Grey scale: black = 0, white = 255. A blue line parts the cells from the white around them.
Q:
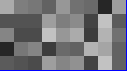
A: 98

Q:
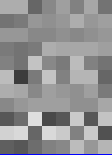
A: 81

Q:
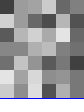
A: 120

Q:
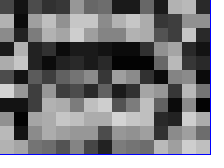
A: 109

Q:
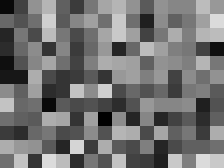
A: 111

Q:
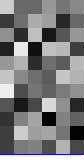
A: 3

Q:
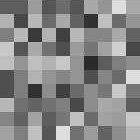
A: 199

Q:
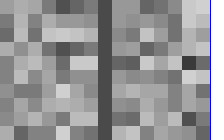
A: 122
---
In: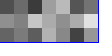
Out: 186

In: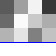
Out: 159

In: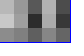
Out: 88

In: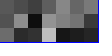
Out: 135

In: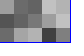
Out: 99

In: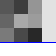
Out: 61

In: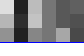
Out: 118

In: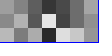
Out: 73

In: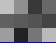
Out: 143
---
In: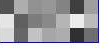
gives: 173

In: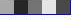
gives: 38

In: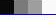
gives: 122

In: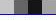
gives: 101

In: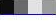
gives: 105

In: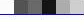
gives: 83

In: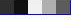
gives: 17

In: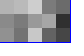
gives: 186
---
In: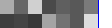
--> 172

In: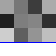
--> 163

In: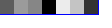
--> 93

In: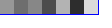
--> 151

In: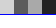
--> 211

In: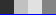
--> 47
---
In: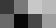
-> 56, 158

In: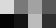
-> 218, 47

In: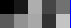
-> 0, 196

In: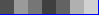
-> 79, 209

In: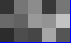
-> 51, 85

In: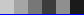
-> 201, 26

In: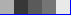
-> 175, 233

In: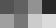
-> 83, 219

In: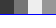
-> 57, 151

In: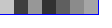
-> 199, 165
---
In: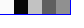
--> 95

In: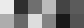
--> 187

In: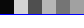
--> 182

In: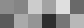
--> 163

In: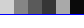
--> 54

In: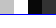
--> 50

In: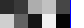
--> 193

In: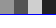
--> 34
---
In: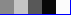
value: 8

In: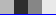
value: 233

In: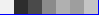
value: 139

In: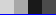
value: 75

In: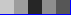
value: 142

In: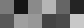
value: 181
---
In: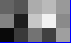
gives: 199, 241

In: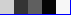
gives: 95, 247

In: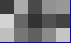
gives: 50, 211

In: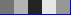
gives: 36, 230

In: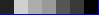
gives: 154, 208

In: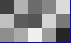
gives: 85, 240

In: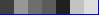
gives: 92, 221

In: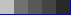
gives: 88, 194

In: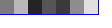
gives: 85, 224
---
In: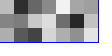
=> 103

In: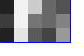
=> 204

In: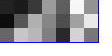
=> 57

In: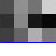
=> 115

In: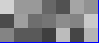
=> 153

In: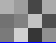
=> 70

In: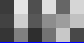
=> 79

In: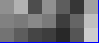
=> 77
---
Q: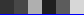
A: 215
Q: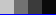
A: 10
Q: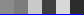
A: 44
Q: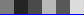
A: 220
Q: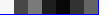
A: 100
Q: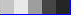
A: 37
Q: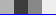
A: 238
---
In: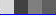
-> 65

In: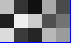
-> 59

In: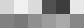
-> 121

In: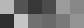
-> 197

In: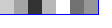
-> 164

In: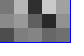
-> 126

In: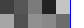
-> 80

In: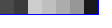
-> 59
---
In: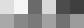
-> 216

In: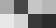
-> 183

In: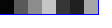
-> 197

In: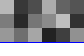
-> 172

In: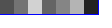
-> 100

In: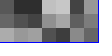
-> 192

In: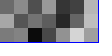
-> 153
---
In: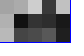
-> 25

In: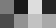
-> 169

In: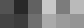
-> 149

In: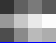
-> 252

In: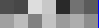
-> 142

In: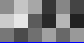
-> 33

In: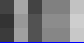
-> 206

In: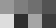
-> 61
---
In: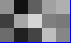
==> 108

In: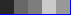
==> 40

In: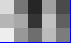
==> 238

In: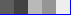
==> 93

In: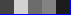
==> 67

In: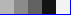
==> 182

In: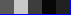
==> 89
